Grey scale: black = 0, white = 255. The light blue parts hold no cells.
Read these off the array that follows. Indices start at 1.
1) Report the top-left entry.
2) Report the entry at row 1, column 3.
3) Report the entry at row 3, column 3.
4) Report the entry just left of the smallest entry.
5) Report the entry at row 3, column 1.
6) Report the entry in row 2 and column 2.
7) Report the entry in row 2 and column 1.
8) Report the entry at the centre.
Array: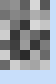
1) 134
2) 95
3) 53
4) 74
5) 186
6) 134
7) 114
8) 145

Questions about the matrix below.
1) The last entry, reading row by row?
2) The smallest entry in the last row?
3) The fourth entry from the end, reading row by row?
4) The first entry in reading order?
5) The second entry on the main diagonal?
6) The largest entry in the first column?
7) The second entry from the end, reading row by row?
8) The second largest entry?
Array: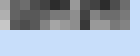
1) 131
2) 56
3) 153
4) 165
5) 99
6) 199
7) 121
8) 176

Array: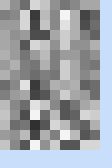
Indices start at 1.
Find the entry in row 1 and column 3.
109
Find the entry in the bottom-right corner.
214
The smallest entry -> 48
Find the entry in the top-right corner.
167
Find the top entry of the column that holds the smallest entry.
214
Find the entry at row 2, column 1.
127
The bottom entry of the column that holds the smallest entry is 244
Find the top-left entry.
186
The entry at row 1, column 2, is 145
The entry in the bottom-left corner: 196
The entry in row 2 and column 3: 214
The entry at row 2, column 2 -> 136

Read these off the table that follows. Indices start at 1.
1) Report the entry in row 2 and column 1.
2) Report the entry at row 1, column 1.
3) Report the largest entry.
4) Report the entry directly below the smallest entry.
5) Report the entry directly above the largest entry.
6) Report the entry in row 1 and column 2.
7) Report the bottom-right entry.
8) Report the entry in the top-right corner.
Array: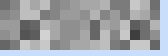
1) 133
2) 111
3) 210
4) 200
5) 179
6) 133
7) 102
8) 111

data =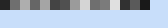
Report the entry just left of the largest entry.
123
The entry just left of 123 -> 111
